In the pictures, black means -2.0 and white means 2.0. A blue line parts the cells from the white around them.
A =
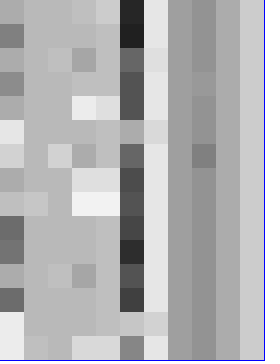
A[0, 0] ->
0.7
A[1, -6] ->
-1.5
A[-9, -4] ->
0.5
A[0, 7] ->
0.5
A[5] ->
[1.6, 0.9, 0.9, 0.9, 1.0, 0.7, 1.4, 0.5, 0.3, 0.7, 1.2]
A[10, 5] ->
-1.3
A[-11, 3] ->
1.7
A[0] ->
[0.7, 0.9, 0.9, 1.0, 1.2, -1.4, 1.6, 0.5, 0.3, 0.7, 1.2]
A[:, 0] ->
[0.7, 0.0, 0.7, 0.2, 0.7, 1.6, 1.3, 0.7, 1.0, -0.3, -0.2, 0.7, -0.3, 1.7, 1.7]
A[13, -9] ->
0.9
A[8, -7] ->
1.8
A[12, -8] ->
0.9
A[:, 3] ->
[1.0, 0.9, 0.6, 1.0, 1.7, 0.9, 0.7, 1.5, 1.8, 0.9, 0.9, 0.6, 0.9, 0.9, 1.4]
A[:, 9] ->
[0.7, 0.7, 0.7, 0.7, 0.7, 0.7, 0.7, 0.7, 0.7, 0.7, 0.7, 0.7, 0.7, 0.7, 0.7]
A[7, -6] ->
-0.8
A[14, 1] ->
1.0
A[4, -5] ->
1.6
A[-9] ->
[1.3, 0.9, 1.3, 0.7, 1.0, -0.4, 1.6, 0.5, 0.0, 0.7, 1.2]
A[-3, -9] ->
0.9
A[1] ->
[0.0, 0.9, 0.9, 0.9, 1.0, -1.5, 1.6, 0.5, 0.3, 0.7, 1.2]
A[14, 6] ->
1.6
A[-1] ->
[1.7, 1.0, 0.9, 1.4, 1.4, 0.1, 1.6, 0.5, 0.3, 0.7, 1.2]
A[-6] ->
[-0.3, 0.9, 0.9, 0.9, 1.0, -0.9, 1.6, 0.5, 0.3, 0.7, 1.2]
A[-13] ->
[0.7, 0.9, 1.0, 0.6, 1.0, -0.4, 1.5, 0.5, 0.3, 0.7, 1.2]
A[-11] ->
[0.7, 0.9, 0.9, 1.7, 1.5, -0.7, 1.6, 0.5, 0.3, 0.7, 1.2]
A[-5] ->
[-0.2, 0.9, 0.9, 0.9, 1.0, -1.3, 1.6, 0.5, 0.3, 0.7, 1.2]
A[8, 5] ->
-0.7

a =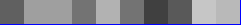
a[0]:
-0.5
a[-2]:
1.1
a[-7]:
-0.2

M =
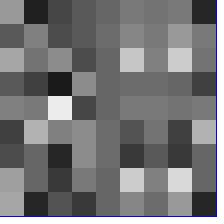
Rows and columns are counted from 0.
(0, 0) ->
0.4
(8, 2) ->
-0.7
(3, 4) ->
-0.4
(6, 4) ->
-0.3
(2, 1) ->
-0.2
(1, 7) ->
0.4
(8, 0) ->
0.6
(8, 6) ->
-0.3
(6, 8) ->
-0.4
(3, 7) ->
-0.4
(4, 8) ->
-0.1
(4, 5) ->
-0.1
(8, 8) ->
-1.4
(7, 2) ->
-1.1
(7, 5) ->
1.2
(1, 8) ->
-0.1
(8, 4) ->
-0.4
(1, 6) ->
-0.1
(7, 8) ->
-0.4
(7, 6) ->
0.0
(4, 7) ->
-0.2
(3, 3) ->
0.2
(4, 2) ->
1.7
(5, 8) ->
0.8
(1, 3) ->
-0.6

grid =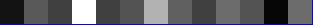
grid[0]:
-1.7
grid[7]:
-0.5
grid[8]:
-1.0
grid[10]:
-0.7
